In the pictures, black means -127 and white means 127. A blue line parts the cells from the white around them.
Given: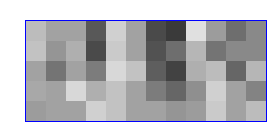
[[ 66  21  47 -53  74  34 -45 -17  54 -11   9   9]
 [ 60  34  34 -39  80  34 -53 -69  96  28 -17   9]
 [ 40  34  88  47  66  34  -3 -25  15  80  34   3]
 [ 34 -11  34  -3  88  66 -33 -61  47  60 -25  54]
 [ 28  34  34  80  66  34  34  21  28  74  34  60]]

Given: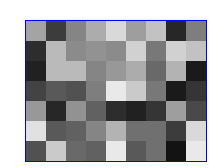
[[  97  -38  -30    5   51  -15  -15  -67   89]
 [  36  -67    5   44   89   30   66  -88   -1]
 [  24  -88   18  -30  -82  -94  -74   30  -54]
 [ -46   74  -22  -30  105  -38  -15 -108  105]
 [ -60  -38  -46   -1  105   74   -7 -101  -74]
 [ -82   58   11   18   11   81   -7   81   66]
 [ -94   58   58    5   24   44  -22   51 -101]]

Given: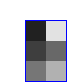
[[ -9  49]
 [-65 -23]
 [-94  98]]

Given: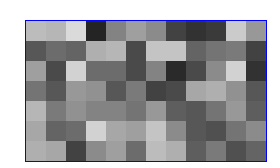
[[ 60  54  90 -91   3  31  11 -61 -77 -69  75  24]
 [ 54  -5  17   3   3 -11  24 -33 -40 -11  24 -33]
 [ 47  39 -61  11  31 -19  60  47 -33  -5 -47 -27]
 [ 39 -27 -19  82  39  31  68  11 -40 -47 -11  11]
 [ 31 -53  82 -19 -19 -53   3 -85 -53  11  82 -77]
 [-11 -40  24  17 -40  -5 -61 -53  39  47  17 -40]
 [-40 -19 -27  47  54 -53  68  68 -27 -11  -5 -61]]

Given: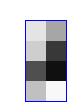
[[ 100   38]
 [  78  -71]
 [  64  120]
 [ -48 -111]]

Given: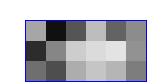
[[  38 -111  -42   61  -28   12]
 [ -16  -49   45   69   53   -2]
 [ -83    6   77   91   99   18]]

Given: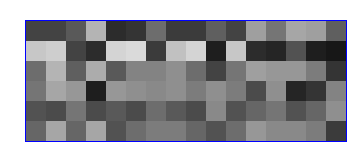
[[  71   78  -60  -83   84   90  -68   65   84  -97   71  -83  -90  -45
   -97 -104]
 [ -10   38   23  -97   23   15    9   15   -3   15   -3  -52   15  -90
   -75    3]
 [ -18   52  -32   44  -38    3    3   15  -18  -60  -10   31   23   23
    -3  -75]
 [ -25   38  -25   38  -45  -18   -3   -3  -25  -45  -18   23    9    9
    -3  -68]
 [ -45  -52  -10  -52  -38  -52  -18  -38  -52    9  -45  -25  -10  -45
   -25   15]
 [ -60  -60  -38   52  -83  -75  -18  -68  -68  -32  -60   31  -10   38
    31  -32]]
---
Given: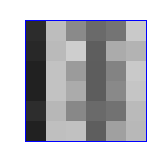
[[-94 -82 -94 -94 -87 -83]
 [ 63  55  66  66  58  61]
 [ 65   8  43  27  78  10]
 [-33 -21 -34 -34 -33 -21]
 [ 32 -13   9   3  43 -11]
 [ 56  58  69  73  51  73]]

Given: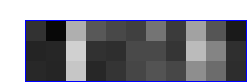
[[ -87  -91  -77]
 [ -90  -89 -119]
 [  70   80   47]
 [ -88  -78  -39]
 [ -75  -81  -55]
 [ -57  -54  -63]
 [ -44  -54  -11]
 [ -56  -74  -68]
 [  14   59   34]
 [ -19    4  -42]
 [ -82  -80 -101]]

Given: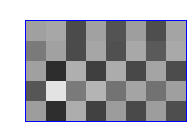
[[ 29 -41  32  -5  32]
 [-81  99 -82  33  39]
 [ 45  -5  47 -52 -52]
 [-62  52 -64  38  33]
 [ 28 -12  44 -47 -44]
 [-54  36 -55  40  30]
 [ 29 -13  36 -37 -49]
 [-49  31 -51  41  36]]

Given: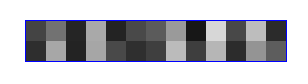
[[ -81  -59]
 [  39  -13]
 [ -92  -90]
 [  38   41]
 [ -54  -92]
 [ -80  -54]
 [ -64  -36]
 [  59   26]
 [ -65 -104]
 [  54   87]
 [ -83  -55]
 [  20   61]
 [ -34  -84]]

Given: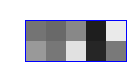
[[ 25 -11]
 [ -8 -22]
 [ 97   8]
 [-89 -97]
 [ -6 106]]

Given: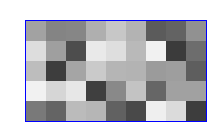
[[ -6 113  61  93  34]
 [-27  86 -66  31   4]
 [ 59 103  37 -50   6]
 [ 54 -64  74 105  47]
 [-30   9  53  94  71]
 [-54  67  51  57  51]
 [111 -25  27 113 -36]
 [ 91  33  30 -68 -28]
 [-66  33 -33 -18  17]]

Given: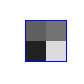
[[-94 -32]
 [ 91 -13]]

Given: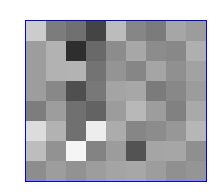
[[ 13  61  92  -2  29  29  29  76]
 [ 29  18  50  29   8  50  50  -3]
 [ 18 117 -15 -15 -48  51 -81 -15]
 [ 29   3 109 -28  -7 -12 -22 -59]
 [ 36  28  44  28  36  20  12  60]
 [ 39 -44   6  56  39   6  39   6]
 [ 29  37  12  29  -4  37  12  -4]
 [ 16  38  23   1   8  16   8  38]
 [ 21  15  54  41  28  34  47  28]]
